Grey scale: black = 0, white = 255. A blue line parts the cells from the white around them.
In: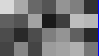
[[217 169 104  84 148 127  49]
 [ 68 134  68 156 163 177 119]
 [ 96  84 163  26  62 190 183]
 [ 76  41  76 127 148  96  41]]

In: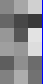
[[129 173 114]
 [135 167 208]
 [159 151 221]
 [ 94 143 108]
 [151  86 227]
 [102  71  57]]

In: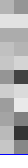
[[157 233]
 [226 226]
 [206 218]
 [198 212]
 [192 180]
 [172 172]
 [180 149]
 [198 135]
 [164 128]
 [149  66]
 [186  52]]

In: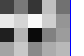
[[233 213 249 207 149]
 [164 200 137 172 185]
 [ 31 179  10 129 156]
 [ 66 121  53 192 113]]

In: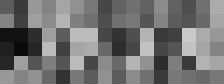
[[ 38 159  85 126  85 187  71 139 105 179 145  45 126  58 179 165]
 [152 132 145 105  51 120  92 145  92 139 112  58 120 112 105 120]
 [132  64 159 139 179 126 112  79 112 120  85 132  92  85 105 165]
 [ 92  58 152 132 165 145 120  71  98 112  98 139  98  79 112 171]
 [ 18  18  45 159  92 187 187  71  51  79 179  58  64 201 171 152]
 [ 32  11  38 187  64 165 171 105  45  71 194  71  85 194 165 132]]

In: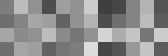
[[125 188 145  77 158 145 204  63  71 132 180  85]
 [111 166 158  99 118 125 220  71  85 152 196  93]
 [166 138 145 188 138 118 145 212 172 196 118 204]
 [111 132 166 158  99 145 180  77 111 132 188  93]]
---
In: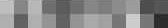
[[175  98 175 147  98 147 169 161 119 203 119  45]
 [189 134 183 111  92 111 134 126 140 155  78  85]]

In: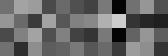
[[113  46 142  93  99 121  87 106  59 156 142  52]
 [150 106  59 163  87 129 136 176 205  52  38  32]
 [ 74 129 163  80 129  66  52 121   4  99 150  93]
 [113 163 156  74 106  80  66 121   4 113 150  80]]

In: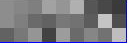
[[ 98 120 149  66 156 106 134 114 190]
 [141 127 106  98 120 114  92 196  78]
 [141 134 127 162 149 176  86  72  58]]

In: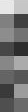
[[ 71  45]
 [128  64]
 [100  87]
 [ 79 106]
 [141 114]
 [ 58 156]
 [135 171]
 [231 198]]

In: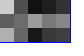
[[204  79  17  30  50]
 [176 102  24  56  63]
 [ 94 108 156 121 134]]

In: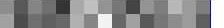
[[161  76 111  95 103 176 133 242 103 161  89 119 141 155  95]
 [141  89 133 111  52 169 192 147 119  68 147 126 184 155 126]]

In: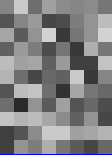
[[110  42 147  91 160  84 104  77]
 [ 64  84 139 202 202 160 166 180]
 [166  91 147 210  56 118 147 210]
 [180 110  71 104  97 202  56 133]
 [ 84 133 154  71  77 125 147 188]
 [ 64 147 125 174 118  91  71 104]
 [ 97 154 125  77 118  56 174 118]
 [188 160 166  97 154  64  64 195]
 [195 180 188 166 139  97 147  71]
 [ 84 188 195 110  50 166 118 104]
 [133 202 110 160 139 133 139 118]]
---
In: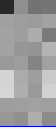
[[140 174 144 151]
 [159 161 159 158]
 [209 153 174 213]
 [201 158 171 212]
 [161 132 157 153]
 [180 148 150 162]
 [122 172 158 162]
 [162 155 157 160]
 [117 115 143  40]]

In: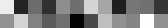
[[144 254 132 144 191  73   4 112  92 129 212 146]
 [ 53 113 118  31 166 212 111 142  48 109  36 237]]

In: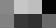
[[105  48  56 130]
 [  5 190 198 136]]

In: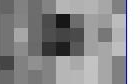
[[128 167 194 183 182 131 119 129 106]
 [128 167 195 169 182 131 144 129  69]
 [190 167 161  88  30  50 106 140 116]
 [180 119 161  74  68  78 108 167 116]
 [188 155 161 109  23  75 108 132 116]
 [128 167 180 177 182 131 109 129 101]]

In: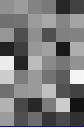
[[ 49  74  54 109  80 156]
 [ 18 205 124  39  72 179]
 [ 66  81 193 154 150 111]
 [245  92 115 154 125 205]
 [146 118 138 188  37 235]
 [174  25 161 152  63  33]
 [130 128  79 143  78 150]
 [164 133 168 155 115 112]
 [ 66  38 121 131 156 145]]

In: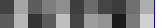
[[209 122  28 147 158  69 192  92  52 183  93]
 [174 112  60  69 107  62 142 126  92 165  67]]
